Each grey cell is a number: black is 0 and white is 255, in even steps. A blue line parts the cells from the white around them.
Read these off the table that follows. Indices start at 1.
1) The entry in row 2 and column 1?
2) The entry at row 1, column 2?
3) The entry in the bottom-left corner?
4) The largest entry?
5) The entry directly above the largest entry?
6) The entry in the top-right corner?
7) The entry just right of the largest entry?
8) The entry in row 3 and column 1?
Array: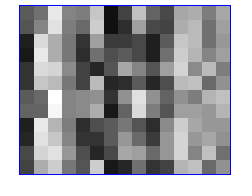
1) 84
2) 112
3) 66
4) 255
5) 186
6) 167
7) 132
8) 31

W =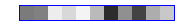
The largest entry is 244
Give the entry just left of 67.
144
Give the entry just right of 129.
237

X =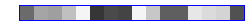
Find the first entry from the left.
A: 107
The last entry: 81
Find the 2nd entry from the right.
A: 212
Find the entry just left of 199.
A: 245
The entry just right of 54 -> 74

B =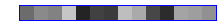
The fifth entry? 36
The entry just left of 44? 71
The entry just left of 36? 198
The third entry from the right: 164

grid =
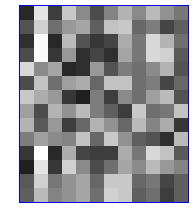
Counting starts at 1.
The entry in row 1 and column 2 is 228
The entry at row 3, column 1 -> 47
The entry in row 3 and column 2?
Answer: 249
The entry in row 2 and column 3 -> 111
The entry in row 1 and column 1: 40
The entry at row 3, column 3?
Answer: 40
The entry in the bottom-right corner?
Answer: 95
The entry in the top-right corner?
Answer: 119
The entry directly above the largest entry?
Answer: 159
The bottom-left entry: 95
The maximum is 255
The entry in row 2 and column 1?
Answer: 83
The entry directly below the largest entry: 228

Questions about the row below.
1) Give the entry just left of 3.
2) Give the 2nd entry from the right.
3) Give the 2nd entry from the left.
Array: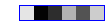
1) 229
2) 83
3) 3

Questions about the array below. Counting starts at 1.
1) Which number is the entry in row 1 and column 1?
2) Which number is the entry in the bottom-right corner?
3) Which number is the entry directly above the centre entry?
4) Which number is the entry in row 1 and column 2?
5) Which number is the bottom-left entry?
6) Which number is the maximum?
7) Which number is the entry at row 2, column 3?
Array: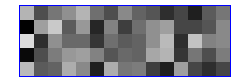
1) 180
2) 70
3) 62
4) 78
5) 186
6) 219
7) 201

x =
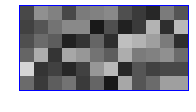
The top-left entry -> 72
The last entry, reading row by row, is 159
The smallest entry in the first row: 39
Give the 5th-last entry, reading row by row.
167
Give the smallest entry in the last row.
25
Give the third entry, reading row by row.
129
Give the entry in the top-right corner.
85
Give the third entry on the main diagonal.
93
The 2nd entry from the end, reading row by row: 159
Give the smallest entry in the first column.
65
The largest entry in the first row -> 144
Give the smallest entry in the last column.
46
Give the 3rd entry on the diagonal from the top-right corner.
159
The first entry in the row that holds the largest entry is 213
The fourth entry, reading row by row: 72
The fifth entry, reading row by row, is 123
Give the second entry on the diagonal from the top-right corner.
46
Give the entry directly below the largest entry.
107

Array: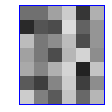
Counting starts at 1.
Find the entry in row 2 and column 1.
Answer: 41
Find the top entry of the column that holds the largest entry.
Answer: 204
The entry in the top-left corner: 112
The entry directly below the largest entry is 188
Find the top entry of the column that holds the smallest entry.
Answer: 54
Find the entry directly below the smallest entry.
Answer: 62
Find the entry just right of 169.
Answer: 133
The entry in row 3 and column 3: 141
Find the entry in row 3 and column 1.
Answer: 188
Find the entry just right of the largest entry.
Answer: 98
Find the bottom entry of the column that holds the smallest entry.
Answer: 104
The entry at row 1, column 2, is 112
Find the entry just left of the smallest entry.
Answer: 212

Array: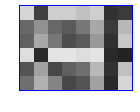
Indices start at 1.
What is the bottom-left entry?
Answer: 111
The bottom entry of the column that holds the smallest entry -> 214
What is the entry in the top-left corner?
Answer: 214
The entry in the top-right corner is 58
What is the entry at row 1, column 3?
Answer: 206
